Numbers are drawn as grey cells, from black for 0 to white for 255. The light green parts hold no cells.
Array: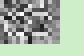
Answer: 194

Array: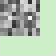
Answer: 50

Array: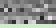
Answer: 107

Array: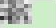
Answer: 171

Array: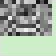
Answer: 87

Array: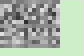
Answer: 153

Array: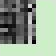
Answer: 47

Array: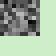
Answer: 45
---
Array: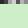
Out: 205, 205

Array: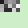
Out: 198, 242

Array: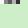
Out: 90, 245

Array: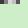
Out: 217, 217

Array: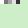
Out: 165, 252

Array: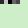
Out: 2, 199
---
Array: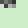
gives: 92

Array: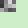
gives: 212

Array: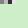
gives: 49

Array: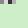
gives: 54

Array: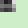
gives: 55

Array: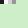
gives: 209

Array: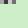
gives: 204

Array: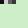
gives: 96
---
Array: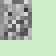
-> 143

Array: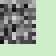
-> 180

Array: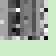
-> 164

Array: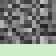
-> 88

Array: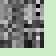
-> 134

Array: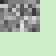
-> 43
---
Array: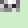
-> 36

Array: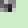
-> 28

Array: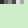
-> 45

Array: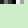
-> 7

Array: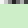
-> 35

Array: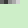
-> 57

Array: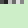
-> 36

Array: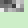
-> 61

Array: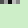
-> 14

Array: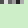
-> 36
